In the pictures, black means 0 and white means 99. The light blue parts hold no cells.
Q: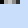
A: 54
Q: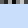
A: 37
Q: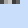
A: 38
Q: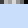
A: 57
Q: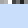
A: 54
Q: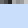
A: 56
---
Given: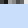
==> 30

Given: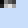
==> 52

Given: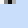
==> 52

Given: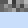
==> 58

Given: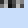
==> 29

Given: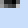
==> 12

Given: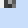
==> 25

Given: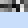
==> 88

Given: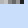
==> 40

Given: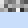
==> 78
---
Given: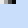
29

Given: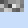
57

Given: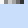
79

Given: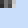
35

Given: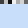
7

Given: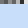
56

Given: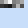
96

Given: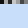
17

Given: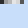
71
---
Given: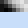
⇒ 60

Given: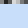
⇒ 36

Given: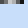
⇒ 79

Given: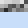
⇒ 82

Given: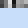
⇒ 88

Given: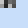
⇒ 42

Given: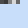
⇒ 51
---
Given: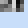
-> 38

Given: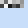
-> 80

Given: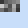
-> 78

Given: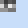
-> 84

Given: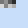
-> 46

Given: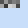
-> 32

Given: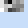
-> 88
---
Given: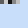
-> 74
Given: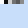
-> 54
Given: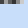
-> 79
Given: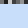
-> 18
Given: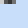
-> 44
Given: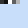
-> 70
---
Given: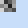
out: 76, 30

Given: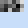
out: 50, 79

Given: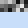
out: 68, 73

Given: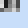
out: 81, 55

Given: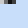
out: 79, 24

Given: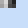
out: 67, 23

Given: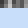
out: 23, 60
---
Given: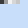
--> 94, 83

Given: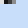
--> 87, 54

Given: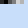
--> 82, 70

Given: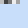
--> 92, 74

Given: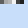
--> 94, 71

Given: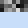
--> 84, 74

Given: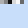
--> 96, 84
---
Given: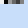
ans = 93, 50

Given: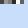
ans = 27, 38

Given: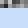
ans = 68, 53

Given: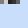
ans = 49, 37

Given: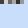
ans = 25, 59

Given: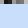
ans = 64, 75
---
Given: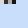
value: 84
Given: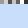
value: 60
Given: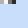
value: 69
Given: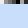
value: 92
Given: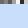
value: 41
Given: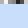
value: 69
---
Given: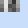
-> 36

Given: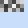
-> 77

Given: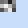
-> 32

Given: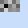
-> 38

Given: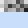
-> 93

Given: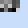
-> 12

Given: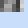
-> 44

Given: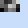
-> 1
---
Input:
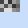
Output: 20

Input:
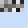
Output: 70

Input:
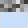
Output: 51

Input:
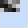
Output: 69

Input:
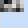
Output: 21

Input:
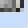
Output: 58

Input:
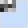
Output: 94
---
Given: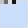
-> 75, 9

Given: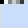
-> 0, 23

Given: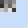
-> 29, 23

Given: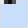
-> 90, 33

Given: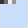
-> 20, 59

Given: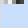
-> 83, 27
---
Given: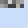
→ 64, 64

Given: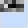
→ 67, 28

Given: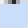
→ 65, 92

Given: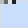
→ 13, 73

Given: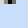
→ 41, 84

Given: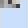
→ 81, 59
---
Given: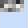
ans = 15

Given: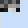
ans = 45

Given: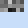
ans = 47

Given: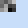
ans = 52

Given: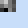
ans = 47

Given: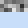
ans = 51

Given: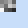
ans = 67

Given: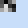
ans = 37
